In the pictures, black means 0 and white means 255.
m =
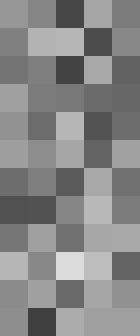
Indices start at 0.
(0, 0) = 150
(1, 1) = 179
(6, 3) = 168
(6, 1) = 127
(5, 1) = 141
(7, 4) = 124
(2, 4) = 98
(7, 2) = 134
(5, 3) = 100
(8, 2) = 113
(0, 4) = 124
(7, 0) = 81
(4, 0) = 146
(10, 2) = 105
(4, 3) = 83
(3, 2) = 120
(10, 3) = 166
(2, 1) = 126

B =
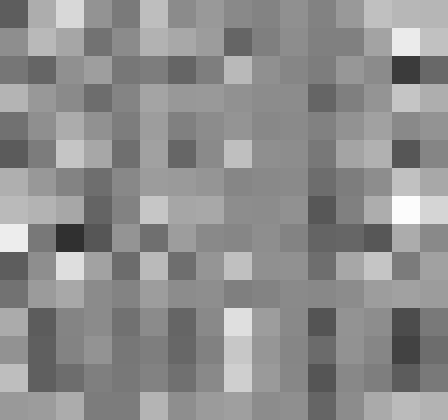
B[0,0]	93
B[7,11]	87
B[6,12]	125
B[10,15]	156
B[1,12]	128
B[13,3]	127
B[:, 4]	[122, 139, 119, 132, 125, 111, 136, 130, 148, 108, 131, 113, 119, 120, 124]
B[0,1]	173
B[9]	[93, 142, 222, 162, 108, 186, 110, 149, 192, 144, 145, 110, 167, 197, 123, 161]
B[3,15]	174
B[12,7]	129
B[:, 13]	[192, 163, 139, 148, 161, 177, 141, 173, 87, 197, 157, 141, 134, 126, 170]
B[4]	[113, 143, 172, 145, 125, 157, 128, 140, 148, 136, 138, 129, 146, 161, 137, 147]
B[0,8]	137
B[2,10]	134
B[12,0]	146
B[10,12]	140
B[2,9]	144
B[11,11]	84
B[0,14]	183
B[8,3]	86
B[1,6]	168
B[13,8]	207
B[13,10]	135
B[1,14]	235
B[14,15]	179
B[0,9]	131
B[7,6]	166
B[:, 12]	[153, 128, 151, 127, 146, 164, 125, 128, 102, 167, 140, 147, 146, 136, 140]
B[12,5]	126
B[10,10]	138
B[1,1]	185
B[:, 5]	[190, 178, 125, 164, 157, 161, 156, 198, 111, 186, 157, 139, 126, 130, 180]

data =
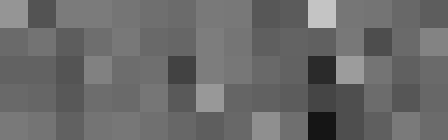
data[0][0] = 149
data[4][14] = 122
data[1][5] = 105
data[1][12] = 120
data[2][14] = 96
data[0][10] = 91
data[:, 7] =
[121, 125, 125, 152, 94]
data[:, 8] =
[120, 117, 119, 101, 104]
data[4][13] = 95
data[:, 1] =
[83, 115, 98, 102, 116]
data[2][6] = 66
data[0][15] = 93
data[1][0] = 106
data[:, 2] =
[123, 93, 84, 88, 97]
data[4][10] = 111
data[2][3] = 129
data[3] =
[105, 102, 88, 109, 106, 118, 89, 152, 101, 97, 92, 69, 78, 108, 86, 103]
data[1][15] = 131
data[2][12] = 156
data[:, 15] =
[93, 131, 106, 103, 107]
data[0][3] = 123
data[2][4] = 109

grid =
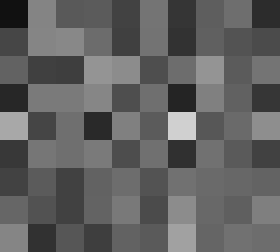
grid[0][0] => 17
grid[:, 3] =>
[91, 108, 148, 134, 41, 122, 98, 99, 62]
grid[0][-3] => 94
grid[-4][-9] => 118
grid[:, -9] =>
[132, 133, 64, 122, 69, 118, 91, 82, 49]
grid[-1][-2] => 113
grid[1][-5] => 115
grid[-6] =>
[39, 122, 122, 134, 78, 111, 36, 128, 97, 54]
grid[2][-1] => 116
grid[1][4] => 64
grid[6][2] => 65
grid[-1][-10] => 133
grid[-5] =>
[168, 69, 111, 41, 128, 91, 208, 87, 106, 142]
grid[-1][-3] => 101
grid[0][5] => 116
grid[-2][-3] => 104
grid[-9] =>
[17, 132, 89, 91, 66, 116, 53, 94, 110, 44]
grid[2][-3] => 148
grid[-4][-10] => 56
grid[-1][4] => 98
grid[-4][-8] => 111
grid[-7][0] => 98
